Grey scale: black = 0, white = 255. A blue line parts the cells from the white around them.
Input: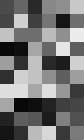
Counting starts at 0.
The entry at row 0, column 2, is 41
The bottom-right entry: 123
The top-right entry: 200
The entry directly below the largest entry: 94
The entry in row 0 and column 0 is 75
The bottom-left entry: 20
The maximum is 236
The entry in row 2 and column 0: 194
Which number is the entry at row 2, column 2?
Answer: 110
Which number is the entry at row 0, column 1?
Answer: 102
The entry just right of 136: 143

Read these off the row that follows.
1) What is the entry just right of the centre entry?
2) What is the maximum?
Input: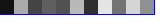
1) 47
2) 229

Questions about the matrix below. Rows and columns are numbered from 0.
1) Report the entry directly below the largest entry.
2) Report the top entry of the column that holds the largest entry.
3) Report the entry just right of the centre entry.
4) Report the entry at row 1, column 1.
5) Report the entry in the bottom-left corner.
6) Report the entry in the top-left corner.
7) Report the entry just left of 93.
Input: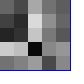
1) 197
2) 168
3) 121
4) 43
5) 114
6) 101
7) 114

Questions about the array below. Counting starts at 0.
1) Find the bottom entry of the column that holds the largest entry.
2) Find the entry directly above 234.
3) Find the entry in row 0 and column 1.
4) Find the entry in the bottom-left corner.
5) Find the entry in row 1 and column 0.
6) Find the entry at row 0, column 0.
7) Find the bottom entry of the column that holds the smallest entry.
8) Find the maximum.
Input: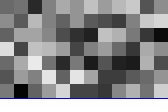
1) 98
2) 193
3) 114
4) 121
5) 141
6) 106
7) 4
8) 234

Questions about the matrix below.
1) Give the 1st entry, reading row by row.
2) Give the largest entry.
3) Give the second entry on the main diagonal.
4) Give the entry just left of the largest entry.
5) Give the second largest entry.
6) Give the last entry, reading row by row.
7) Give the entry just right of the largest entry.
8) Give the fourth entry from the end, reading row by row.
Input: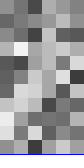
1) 144
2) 243
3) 122
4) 180
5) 236
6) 160
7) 167
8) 60

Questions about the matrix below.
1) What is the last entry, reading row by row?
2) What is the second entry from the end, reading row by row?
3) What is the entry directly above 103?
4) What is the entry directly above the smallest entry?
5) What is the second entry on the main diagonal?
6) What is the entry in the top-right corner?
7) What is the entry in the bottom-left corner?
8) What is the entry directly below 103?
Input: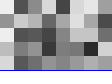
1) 159
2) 175
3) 216
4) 197
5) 203
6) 159
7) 216
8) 69

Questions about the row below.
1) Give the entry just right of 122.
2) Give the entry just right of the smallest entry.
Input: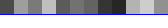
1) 191
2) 179

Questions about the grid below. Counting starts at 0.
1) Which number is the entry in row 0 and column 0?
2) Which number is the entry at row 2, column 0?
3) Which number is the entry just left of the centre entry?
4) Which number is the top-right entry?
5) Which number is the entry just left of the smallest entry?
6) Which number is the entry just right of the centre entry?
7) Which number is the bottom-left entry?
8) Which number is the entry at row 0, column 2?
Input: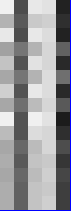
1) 240
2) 232
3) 111
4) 34
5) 226
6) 214
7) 173
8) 232

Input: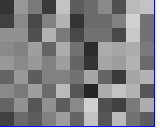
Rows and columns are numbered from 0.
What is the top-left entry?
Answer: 52
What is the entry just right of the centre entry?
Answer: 52
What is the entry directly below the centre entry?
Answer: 114
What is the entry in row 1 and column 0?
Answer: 64
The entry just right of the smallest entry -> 172
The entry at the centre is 100
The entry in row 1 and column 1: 137
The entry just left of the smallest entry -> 86
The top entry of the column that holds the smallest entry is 107
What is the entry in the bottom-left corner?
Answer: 64
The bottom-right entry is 93
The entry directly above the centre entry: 114
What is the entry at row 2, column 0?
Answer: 145
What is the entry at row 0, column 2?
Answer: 122
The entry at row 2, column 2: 80
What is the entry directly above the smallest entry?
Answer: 166
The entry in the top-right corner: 194
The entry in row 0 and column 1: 152

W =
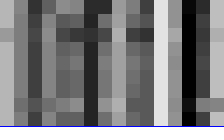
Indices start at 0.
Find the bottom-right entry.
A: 190
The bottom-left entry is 182
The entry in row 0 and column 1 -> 132
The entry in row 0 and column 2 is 50
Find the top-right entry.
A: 190
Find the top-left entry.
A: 182
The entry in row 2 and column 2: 71
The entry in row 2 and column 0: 154
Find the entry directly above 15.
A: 1
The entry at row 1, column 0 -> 182
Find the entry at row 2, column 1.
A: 125
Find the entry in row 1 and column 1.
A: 125

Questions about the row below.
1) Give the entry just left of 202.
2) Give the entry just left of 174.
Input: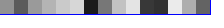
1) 180
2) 235
